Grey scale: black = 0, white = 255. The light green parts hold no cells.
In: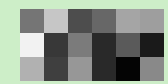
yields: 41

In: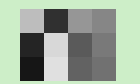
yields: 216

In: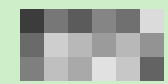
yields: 155

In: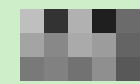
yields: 170

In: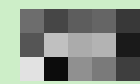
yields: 171

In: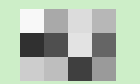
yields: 79
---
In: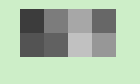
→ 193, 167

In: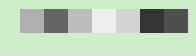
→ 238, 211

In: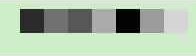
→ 213, 171

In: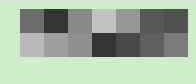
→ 193, 186

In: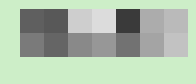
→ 220, 206

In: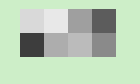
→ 232, 217

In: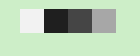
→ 242, 167

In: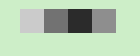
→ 203, 142

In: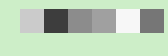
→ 247, 203
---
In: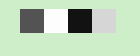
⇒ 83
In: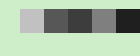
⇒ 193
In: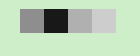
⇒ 142
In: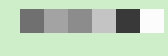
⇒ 112
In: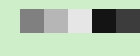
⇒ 128
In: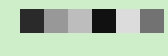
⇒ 42
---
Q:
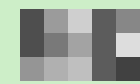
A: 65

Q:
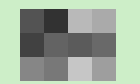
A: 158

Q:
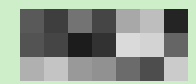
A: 203

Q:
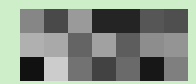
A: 127

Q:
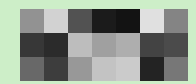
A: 119

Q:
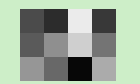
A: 171

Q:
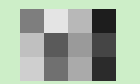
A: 43

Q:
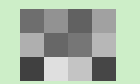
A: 70

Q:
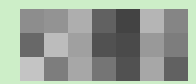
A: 97
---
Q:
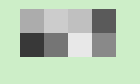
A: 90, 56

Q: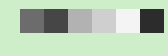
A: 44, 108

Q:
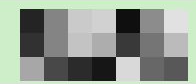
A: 225, 167

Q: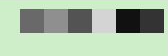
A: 51, 105

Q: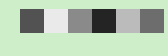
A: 109, 82

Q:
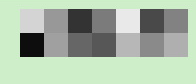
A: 130, 13
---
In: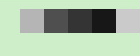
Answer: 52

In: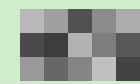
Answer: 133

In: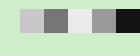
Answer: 235

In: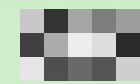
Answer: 105

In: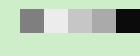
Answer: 198

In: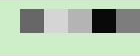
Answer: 180

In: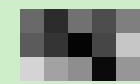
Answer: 142
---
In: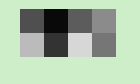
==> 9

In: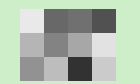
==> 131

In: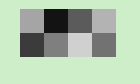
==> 19

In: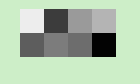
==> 60

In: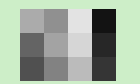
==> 163

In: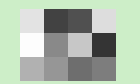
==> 137

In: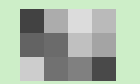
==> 107
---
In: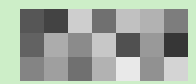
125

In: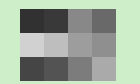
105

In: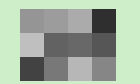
47

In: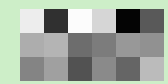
89

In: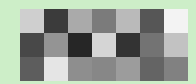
243

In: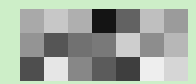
155
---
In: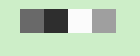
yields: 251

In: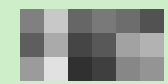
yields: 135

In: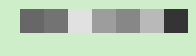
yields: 185

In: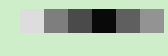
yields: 95

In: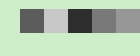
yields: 121

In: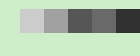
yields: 105

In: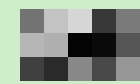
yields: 72
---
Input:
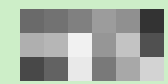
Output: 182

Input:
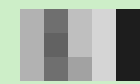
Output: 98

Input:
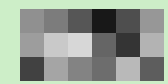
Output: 201

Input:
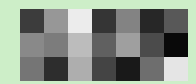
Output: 124

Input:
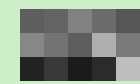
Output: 115

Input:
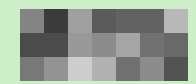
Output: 75

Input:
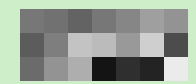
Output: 126

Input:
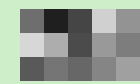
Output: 173

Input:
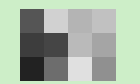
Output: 69
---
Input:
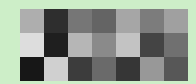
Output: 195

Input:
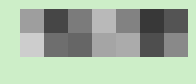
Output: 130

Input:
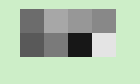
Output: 167

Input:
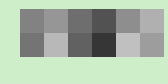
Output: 82

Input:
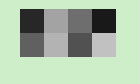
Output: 163

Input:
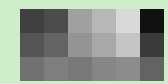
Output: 168

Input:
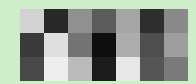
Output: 173

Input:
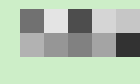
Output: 77
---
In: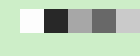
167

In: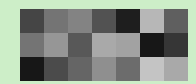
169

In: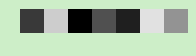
80

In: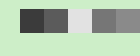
226

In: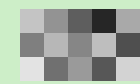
134

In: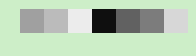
15
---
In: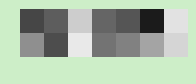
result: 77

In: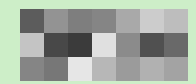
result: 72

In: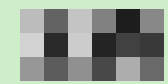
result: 42

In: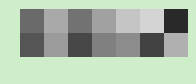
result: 155

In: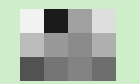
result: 153

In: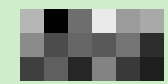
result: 76

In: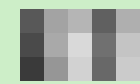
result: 169
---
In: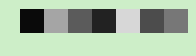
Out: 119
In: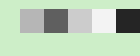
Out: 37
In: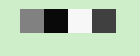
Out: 64
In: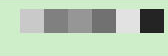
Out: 36
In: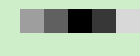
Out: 216
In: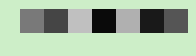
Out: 85
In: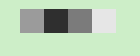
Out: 230
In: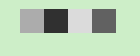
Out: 97
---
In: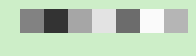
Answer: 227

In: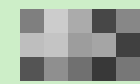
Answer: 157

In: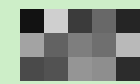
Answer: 126

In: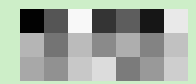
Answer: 138

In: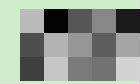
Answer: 150

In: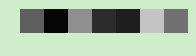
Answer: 44
